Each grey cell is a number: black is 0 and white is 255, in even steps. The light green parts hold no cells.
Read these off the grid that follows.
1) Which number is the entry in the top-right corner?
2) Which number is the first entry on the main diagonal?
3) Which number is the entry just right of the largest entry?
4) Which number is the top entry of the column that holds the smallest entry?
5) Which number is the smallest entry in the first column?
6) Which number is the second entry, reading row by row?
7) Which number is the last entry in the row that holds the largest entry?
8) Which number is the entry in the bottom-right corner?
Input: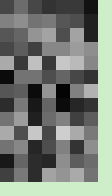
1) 18
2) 71
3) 170
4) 57
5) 11
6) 108
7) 121
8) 115

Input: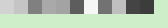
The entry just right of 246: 114
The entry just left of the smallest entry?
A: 68

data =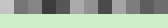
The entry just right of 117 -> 133
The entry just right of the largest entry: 117

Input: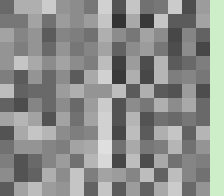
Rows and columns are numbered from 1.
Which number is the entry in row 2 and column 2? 119
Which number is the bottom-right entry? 148
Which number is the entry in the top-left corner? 105
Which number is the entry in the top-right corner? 156
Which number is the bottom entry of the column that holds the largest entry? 197
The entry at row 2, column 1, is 119
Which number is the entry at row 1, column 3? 175
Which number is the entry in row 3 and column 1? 163
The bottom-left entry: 91
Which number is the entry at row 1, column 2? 175
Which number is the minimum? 51
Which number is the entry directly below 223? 216
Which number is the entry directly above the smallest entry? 83
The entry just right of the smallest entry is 169
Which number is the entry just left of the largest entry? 169
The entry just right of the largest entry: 113
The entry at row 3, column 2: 133
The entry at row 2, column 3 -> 163

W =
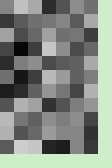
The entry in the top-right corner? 112
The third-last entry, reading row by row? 28
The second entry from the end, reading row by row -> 133
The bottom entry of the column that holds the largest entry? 205
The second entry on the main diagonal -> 90
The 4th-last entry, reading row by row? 36
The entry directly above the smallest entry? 75
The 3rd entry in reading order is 169
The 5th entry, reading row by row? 83
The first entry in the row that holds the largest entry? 90
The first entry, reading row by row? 133
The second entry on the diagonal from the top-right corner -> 90
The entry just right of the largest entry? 198
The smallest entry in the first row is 44
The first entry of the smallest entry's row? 69
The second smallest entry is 22
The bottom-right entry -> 56
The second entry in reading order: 192
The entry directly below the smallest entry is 126
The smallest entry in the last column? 50

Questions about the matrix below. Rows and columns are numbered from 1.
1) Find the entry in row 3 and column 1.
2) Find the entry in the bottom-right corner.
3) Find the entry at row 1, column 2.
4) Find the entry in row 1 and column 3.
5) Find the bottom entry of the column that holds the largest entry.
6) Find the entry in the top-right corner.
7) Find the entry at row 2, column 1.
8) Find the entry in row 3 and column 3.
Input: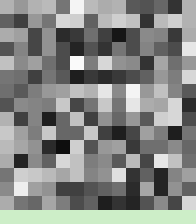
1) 172
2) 215
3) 152
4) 178
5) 76
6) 178
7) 97
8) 70

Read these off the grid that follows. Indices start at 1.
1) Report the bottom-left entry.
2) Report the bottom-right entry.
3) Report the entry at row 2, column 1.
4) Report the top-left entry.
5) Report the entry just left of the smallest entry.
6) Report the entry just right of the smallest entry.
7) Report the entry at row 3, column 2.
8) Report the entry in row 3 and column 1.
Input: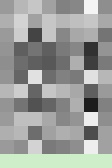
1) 154
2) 161
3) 175
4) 154
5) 175
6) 129
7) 205
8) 154

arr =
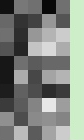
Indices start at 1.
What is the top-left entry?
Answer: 17
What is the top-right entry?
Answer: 112
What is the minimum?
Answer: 9
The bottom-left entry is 112
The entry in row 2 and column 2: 51
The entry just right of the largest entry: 157
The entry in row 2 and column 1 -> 104
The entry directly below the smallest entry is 151
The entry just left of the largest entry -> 132
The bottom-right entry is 204
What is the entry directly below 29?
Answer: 59
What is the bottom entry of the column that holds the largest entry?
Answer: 164
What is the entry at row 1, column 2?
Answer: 120
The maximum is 231
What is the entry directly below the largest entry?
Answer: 144

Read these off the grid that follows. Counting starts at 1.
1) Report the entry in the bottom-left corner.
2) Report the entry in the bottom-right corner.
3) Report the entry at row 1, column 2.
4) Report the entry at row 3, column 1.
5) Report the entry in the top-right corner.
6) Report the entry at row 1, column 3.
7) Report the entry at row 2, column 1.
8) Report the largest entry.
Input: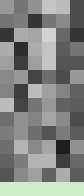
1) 84
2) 92
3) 117
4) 53
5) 76
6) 145
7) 117
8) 211

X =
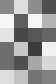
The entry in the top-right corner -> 80
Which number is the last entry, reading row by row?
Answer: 129
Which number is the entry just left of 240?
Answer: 59
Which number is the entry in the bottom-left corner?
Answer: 221
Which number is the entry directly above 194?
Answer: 80
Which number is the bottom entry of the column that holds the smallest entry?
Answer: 115
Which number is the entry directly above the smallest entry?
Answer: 86
